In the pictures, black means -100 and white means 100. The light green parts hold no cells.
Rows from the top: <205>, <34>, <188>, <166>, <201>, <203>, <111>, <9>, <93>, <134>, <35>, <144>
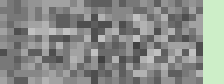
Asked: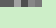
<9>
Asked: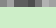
<93>
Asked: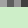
<93>
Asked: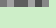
<9>
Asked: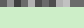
<93>
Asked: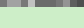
<9>
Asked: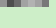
<166>

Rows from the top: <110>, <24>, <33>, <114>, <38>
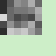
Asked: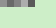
<114>
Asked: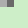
<110>
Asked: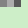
<114>
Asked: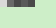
<33>
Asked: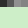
<110>

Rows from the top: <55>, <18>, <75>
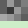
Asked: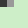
<18>
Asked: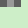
<55>
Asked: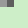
<55>
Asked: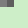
<75>

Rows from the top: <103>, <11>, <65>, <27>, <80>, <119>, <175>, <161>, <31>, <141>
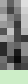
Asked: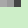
<119>
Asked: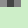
<11>
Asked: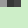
<141>

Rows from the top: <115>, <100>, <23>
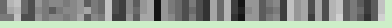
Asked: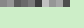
<100>
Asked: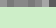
<23>
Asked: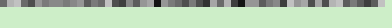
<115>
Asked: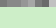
<100>

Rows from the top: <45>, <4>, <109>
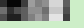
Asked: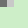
<4>
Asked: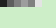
<109>

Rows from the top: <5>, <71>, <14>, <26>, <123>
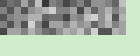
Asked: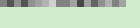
<71>
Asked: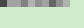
<26>
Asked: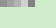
<71>
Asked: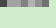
<123>
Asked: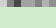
<26>

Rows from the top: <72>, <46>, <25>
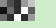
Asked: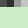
<72>
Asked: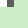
<46>
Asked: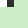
<25>
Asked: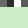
<46>
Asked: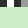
<25>
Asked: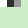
<25>

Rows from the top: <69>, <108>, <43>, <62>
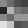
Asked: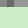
<43>
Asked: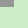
<43>

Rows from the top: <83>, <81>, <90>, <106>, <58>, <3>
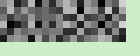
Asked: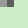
<90>
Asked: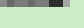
<58>
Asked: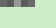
<90>
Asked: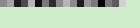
<83>
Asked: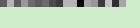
<81>
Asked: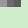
<81>

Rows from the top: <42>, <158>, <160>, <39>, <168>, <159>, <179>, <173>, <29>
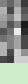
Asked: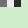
<168>
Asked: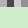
<173>
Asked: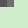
<168>

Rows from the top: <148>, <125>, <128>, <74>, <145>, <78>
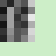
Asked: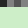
<78>
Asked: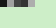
<74>
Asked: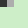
<74>
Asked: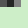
<125>
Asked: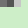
<148>
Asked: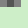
<78>
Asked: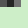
<148>

